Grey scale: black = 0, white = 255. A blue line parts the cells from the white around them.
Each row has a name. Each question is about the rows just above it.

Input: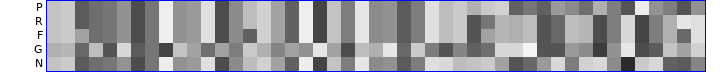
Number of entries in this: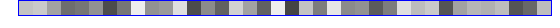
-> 38
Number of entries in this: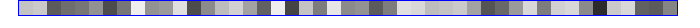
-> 47

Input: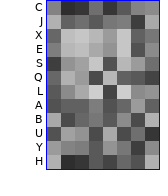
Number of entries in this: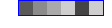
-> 6
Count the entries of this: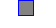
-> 1
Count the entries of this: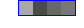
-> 4
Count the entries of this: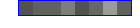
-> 8

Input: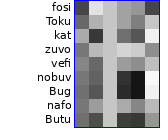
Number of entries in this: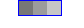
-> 3
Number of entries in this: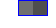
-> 2
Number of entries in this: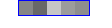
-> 5
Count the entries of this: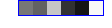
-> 6
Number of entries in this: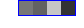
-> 4
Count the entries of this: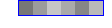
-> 6

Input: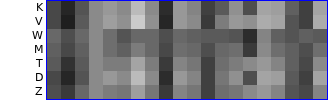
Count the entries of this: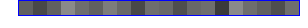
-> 20
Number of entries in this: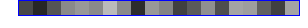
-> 20
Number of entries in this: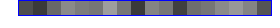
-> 18
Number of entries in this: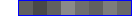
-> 8
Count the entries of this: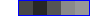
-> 5
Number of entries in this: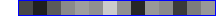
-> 14

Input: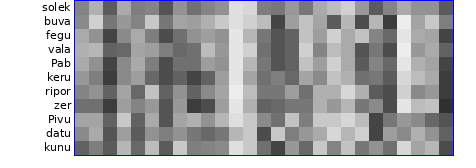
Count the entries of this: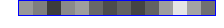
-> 14
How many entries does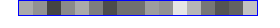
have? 17

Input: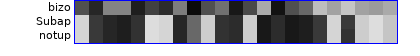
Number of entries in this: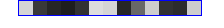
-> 13
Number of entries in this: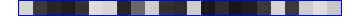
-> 23

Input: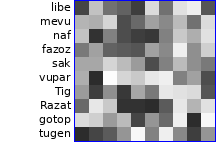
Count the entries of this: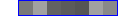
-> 7
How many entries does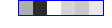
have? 6
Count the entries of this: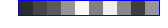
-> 10
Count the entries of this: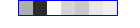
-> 7

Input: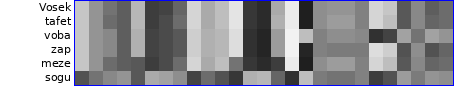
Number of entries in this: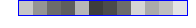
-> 12
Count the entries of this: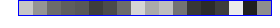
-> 18
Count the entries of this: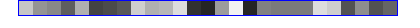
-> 27
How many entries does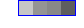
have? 4
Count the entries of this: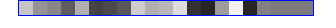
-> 21

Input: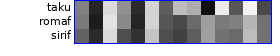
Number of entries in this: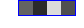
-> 4
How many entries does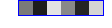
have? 6
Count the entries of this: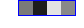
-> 4

